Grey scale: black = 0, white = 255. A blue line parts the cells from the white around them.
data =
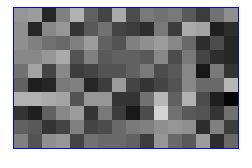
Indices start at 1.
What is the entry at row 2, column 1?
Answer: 143
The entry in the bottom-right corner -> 105
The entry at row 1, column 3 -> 38
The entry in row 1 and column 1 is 150
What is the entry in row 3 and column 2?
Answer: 128
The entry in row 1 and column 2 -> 156
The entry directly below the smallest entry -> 113
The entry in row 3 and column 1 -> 143
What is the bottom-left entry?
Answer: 128
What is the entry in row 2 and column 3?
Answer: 136
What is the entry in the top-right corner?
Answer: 143
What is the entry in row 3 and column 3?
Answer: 113
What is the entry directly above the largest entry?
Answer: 183
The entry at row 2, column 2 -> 38
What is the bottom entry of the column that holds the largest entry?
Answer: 150
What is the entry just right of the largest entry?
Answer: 113
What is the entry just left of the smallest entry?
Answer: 31
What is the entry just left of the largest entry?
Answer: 76
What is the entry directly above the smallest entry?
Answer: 183

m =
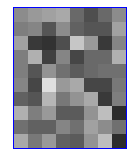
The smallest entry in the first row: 78
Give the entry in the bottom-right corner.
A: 44
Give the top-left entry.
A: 140
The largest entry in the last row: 190
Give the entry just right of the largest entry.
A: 153
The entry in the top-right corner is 140
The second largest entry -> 198
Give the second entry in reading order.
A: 153
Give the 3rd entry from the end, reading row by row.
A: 147
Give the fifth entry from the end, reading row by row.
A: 97
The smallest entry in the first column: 97
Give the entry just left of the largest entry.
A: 70
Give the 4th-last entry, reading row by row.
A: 91
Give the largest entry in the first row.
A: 169
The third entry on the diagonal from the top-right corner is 153
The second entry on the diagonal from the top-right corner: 85

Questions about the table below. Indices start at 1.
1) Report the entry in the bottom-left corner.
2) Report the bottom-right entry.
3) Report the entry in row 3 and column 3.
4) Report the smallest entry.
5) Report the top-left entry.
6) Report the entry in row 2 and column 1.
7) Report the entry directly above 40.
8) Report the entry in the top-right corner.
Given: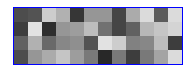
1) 77
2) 219
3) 105
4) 40
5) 77
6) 61
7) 226
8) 219

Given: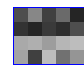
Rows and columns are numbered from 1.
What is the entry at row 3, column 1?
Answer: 169
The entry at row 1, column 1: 78
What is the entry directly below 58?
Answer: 157
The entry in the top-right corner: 37
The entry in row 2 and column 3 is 58

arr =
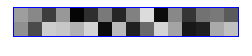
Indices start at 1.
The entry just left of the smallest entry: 152
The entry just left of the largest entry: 129
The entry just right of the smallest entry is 46
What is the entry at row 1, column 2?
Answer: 136
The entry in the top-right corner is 91
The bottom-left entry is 144
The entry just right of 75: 205
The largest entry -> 220
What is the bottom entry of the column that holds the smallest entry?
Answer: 178
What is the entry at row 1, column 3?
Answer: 61

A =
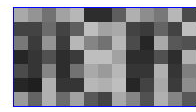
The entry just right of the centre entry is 162
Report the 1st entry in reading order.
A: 169
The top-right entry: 75
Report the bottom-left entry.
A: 154
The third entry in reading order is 114
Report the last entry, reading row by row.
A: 88
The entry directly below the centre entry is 154
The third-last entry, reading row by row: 176
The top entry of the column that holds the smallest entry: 148
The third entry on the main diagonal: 148
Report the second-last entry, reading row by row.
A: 133
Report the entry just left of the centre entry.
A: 190
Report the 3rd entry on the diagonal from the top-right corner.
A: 169
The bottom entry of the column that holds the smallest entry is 100
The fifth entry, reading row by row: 183
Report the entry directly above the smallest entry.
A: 53
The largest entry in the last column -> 190
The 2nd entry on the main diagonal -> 67
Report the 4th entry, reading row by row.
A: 162
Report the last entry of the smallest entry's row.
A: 141
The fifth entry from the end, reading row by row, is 133
